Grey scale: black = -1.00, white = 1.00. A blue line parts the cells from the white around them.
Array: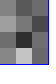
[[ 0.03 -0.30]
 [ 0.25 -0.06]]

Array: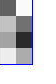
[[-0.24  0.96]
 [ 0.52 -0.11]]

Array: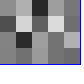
[[ 0.11  0.38]
 [-0.38  0.67]]

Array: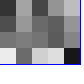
[[-0.59  0.29]
 [-0.39  0.19]]

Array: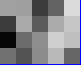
[[ 0.26  0.25]
 [-0.53  0.33]]

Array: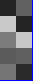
[[-0.72 -0.24]
 [ 0.58 -0.72]]
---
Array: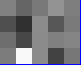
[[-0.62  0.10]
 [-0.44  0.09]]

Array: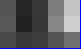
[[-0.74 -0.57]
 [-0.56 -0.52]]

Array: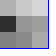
[[0.18 0.24]
 [0.08 0.33]]

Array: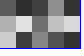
[[ 0.77 -0.12]
 [-0.52  0.05]]

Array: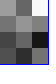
[[ 0.17  0.00]
 [-0.21 -0.83]]

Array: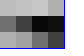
[[-0.50 -0.94]
 [ 0.27 -0.12]]

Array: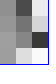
[[-0.09  0.67]
 [ 0.05 -0.55]]
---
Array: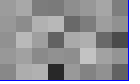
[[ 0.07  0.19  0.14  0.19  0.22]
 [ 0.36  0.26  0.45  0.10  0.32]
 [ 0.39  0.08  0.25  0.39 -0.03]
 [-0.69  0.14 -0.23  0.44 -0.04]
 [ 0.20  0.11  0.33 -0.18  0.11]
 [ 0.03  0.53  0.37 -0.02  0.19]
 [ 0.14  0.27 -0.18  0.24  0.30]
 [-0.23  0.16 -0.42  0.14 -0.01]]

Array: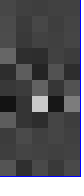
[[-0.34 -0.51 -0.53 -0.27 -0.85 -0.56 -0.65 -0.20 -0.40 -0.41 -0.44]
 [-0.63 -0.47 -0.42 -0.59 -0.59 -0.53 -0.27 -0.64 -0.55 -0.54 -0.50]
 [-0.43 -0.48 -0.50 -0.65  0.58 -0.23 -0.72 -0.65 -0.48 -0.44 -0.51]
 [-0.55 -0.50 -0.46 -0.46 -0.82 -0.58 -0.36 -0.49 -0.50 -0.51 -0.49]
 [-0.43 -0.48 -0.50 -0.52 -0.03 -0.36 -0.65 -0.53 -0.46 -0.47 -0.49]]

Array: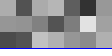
[[-0.41  0.18  0.36]
 [-0.35  0.15 -0.36]
 [ 0.51  0.01  0.34]
 [ 0.39 -0.35  0.43]
 [ 0.18 -0.02 -0.26]
 [ 0.09  0.77 -0.61]
 [ 0.38  0.26  0.19]]

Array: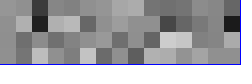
[[ 0.13  0.12  0.13  0.18]
 [-0.08 -0.13  0.38  0.13]
 [ 0.48  0.10 -0.75 -0.54]
 [ 0.13 -0.12  0.38  0.05]
 [-0.01  0.03  0.45  0.01]
 [ 0.53  0.13 -0.19  0.13]
 [-0.16  0.20  0.13  0.17]
 [ 0.13 -0.13  0.23  0.31]
 [-0.26  0.12  0.13  0.35]
 [ 0.39 -0.21  0.13 -0.09]
 [ 0.36  0.61 -0.44 -0.12]
 [ 0.15  0.55 -0.20 -0.09]
 [ 0.29  0.01 -0.05  0.10]
 [ 0.13  0.04  0.05  0.06]
 [ 0.13  0.34 -0.79 -0.20]]

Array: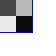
[[ 0.84 -0.45]
 [-0.91  0.46]]

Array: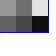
[[-0.23  0.19]
 [-0.44 -0.13]
 [-0.88  0.78]]

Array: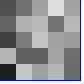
[[-0.76  0.41 -0.49 -0.22 -0.37]
 [ 0.57 -0.24 -0.03  0.38 -0.11]
 [ 0.25 -0.25  0.55  0.47  0.26]
 [ 0.43  0.28  0.26 -0.10  0.73]
 [-0.15 -0.14  0.23  0.45  0.28]]

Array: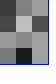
[[-0.05  0.20 -0.46 -0.54]
 [-0.80  0.06  0.50  0.01]
 [ 0.26  0.26 -0.38  0.24]]
